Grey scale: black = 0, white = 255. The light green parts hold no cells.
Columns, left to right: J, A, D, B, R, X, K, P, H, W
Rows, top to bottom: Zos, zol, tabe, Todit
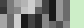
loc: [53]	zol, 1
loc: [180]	Zos, 4
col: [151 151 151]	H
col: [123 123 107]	A
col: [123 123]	A

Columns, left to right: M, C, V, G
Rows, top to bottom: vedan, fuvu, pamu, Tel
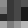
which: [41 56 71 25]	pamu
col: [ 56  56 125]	C
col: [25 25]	G
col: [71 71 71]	V
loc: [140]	vedan, 1
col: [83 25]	G

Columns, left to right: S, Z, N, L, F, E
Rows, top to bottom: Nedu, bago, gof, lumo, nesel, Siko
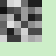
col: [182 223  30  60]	Z
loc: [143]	lumo, 5
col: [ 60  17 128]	S
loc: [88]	bago, 3
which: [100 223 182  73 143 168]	lumo
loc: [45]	gof, 3

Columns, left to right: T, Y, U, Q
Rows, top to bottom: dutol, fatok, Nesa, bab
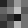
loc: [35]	dutol, 1
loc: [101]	fatok, 1
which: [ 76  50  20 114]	Nesa
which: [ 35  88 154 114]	dutol
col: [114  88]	Q

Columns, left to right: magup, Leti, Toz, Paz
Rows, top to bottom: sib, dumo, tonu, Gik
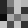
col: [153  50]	Paz
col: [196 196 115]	Toz
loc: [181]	sib, 4
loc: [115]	tonu, 3
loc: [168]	tonu, 2
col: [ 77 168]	Leti

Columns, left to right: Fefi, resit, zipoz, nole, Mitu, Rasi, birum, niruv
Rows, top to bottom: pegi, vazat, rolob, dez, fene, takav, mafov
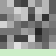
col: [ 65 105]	Fefi
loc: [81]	pegi, 3
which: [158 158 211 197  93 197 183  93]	vazat
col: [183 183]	birum
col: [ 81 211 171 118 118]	zipoz
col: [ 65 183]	nole

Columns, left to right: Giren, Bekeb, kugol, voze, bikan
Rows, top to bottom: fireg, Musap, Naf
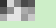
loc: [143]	Musap, 2
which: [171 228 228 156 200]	Naf
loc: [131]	fireg, 3
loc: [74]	fireg, 4
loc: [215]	fireg, 2
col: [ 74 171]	voze

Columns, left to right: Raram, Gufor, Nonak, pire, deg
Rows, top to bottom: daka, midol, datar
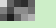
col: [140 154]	pire
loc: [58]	daka, 3
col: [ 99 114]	deg
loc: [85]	datar, 1
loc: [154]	datar, 4
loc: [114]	midol, 5
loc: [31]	datar, 2

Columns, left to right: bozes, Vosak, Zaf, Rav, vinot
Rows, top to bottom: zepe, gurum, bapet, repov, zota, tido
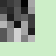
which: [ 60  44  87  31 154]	gurum
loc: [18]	repov, 3
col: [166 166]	Rav
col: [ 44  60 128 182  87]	bozes
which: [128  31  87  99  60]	bapet
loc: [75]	zepe, 3
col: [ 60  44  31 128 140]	Vosak

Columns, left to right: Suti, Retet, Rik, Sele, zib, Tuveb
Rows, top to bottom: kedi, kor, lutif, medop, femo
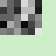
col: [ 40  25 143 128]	Tuveb
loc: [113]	femo, 2
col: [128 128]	Rik
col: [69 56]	zib
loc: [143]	lutif, 6
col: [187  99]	zib

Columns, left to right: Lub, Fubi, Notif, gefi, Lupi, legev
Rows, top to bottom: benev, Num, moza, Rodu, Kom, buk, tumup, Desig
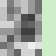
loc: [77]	moza, 4
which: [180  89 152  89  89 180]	buk
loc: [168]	moza, 6
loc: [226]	tumup, 6

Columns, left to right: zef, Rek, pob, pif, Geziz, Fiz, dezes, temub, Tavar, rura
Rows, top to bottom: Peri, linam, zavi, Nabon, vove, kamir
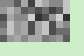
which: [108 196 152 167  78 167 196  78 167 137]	Nabon
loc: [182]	linam, 2
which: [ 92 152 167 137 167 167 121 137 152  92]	kamir
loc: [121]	kamir, 7
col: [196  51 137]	rura
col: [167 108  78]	dezes

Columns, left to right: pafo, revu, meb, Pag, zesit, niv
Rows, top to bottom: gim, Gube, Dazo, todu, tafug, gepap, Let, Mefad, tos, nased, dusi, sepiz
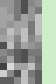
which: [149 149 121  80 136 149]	gim
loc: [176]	gepap, 2
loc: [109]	tos, 6

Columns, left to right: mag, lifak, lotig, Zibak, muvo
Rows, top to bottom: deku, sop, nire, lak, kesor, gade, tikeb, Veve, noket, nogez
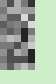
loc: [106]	lak, 4
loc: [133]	lak, 3
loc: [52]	deku, 5
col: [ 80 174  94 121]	lifak

